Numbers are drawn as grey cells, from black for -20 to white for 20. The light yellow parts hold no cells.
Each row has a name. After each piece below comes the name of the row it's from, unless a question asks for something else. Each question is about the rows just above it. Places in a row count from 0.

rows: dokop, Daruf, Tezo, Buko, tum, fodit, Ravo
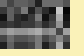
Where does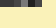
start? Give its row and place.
Ravo, 2
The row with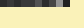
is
Buko
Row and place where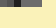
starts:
dokop, 3
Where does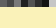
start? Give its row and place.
Daruf, 1
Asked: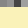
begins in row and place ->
tum, 6
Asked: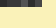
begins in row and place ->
Buko, 2

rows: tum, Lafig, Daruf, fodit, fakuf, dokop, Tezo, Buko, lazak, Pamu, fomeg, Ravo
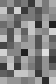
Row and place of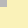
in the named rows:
lazak, 1
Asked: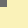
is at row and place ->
fodit, 0
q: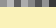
lazak
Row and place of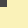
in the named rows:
Tezo, 0
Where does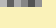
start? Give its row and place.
lazak, 1

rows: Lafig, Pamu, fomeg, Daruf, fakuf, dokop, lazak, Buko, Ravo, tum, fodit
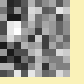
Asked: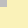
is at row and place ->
tum, 5
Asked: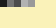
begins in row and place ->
Ravo, 2
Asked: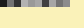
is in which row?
lazak
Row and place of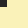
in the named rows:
Lafig, 1
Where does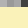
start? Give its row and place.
lazak, 3

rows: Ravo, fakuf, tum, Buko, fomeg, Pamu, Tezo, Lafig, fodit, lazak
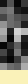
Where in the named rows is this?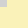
fomeg, 2
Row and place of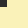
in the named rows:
Tezo, 1
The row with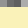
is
lazak
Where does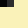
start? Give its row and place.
Tezo, 0

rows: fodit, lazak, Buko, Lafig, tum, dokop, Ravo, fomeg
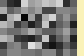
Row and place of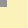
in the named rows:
Buko, 9
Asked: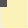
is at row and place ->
Ravo, 3
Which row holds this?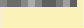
tum

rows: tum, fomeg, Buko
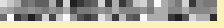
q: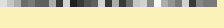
tum
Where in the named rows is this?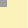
fomeg, 1
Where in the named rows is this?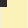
Buko, 30
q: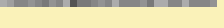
fomeg
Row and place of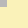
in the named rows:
Buko, 17
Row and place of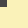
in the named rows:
Buko, 7

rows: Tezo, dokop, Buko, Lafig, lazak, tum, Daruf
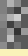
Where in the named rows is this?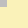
tum, 1
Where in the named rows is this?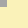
dokop, 3
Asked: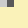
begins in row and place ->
Buko, 2
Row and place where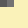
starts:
Daruf, 1
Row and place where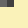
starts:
dokop, 1
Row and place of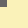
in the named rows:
dokop, 1

